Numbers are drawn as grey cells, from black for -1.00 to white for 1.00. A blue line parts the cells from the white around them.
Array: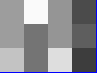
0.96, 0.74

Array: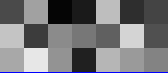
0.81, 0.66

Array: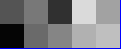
0.71, 0.50

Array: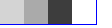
1.00, 0.66

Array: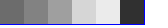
0.84, 0.68

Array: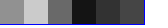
0.59, 0.14

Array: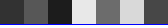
0.82, 0.70

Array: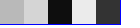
0.84, 0.67

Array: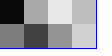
0.82, 0.65
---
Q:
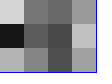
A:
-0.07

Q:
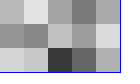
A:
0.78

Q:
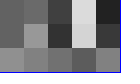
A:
-0.17

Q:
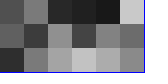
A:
-0.04

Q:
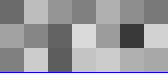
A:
0.48

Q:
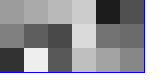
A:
0.33

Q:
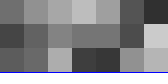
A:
0.14
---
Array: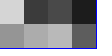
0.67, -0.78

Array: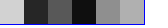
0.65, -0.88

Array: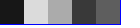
0.72, -0.82

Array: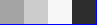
0.94, -0.65

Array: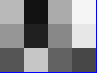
0.92, -0.86

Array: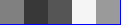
0.92, -0.56
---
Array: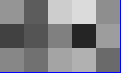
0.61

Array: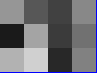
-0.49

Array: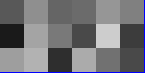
-0.21

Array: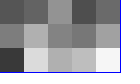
0.15

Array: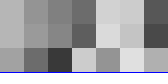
0.00

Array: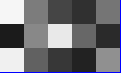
-0.46

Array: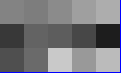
0.09

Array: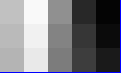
0.13

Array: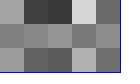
-0.56

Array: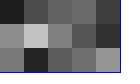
-0.23
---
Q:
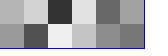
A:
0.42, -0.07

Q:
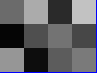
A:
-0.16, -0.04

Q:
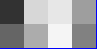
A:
-0.61, 0.01

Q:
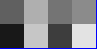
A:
-0.25, 0.78

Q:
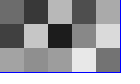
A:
-0.15, -0.10

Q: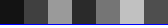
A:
-0.85, -0.39

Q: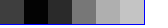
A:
-0.51, 0.54
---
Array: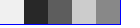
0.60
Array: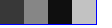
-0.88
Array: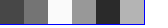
-0.67
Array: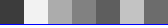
0.53
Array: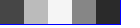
0.05
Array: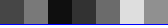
0.74
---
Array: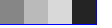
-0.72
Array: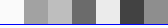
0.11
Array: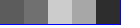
-0.65
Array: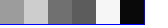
-0.93
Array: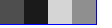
0.12
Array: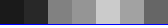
-0.20
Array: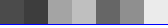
0.84
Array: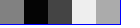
0.34
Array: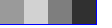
-0.62
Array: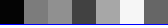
-0.20
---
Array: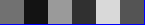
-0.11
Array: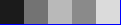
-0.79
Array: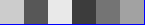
0.60
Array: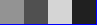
0.15
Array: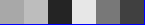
0.32
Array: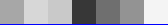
0.31
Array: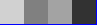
0.64
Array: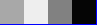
0.32
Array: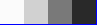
0.97
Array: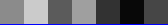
0.09
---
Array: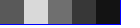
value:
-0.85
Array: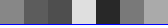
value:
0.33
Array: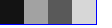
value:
0.69
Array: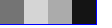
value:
-0.84
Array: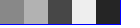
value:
-0.71
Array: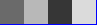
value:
0.72
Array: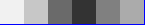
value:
0.34
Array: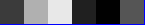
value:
-0.33
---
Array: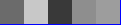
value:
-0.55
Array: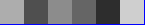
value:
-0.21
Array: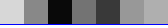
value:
-0.55
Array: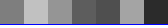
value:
-0.38
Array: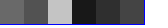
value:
-0.81
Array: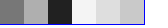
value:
0.91
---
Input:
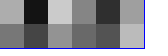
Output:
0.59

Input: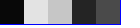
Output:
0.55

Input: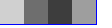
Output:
-0.52

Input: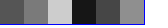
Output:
0.61

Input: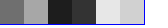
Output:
-0.77

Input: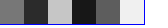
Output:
0.55

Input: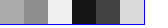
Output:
0.88
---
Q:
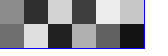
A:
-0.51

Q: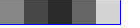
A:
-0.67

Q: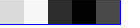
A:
-0.65

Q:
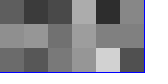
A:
0.35

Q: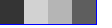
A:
0.65

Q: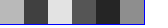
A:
-0.33

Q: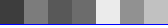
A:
0.84

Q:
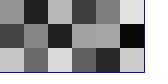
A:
-0.52
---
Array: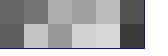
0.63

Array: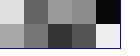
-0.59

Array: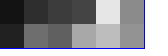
0.32

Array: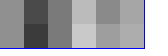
0.58

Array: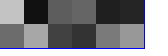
-0.60

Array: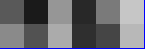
-0.63

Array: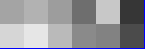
0.08

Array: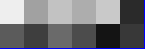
-0.40
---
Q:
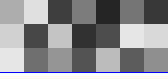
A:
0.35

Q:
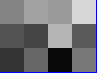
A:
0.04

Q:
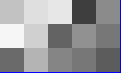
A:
0.52

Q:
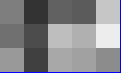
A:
-0.01

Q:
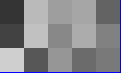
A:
-0.59

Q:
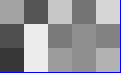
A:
0.28

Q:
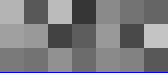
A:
0.41
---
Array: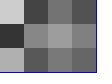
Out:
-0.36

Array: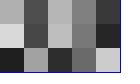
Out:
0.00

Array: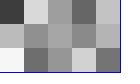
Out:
-0.20

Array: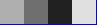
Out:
0.76

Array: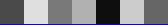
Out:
0.39

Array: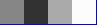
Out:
0.98

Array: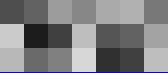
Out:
0.06

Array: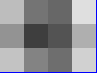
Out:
0.75
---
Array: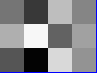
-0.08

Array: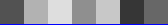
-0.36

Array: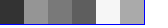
-0.60

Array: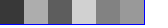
-0.56

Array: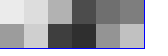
0.84

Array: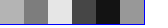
0.41

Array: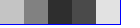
0.54

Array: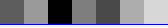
-0.27
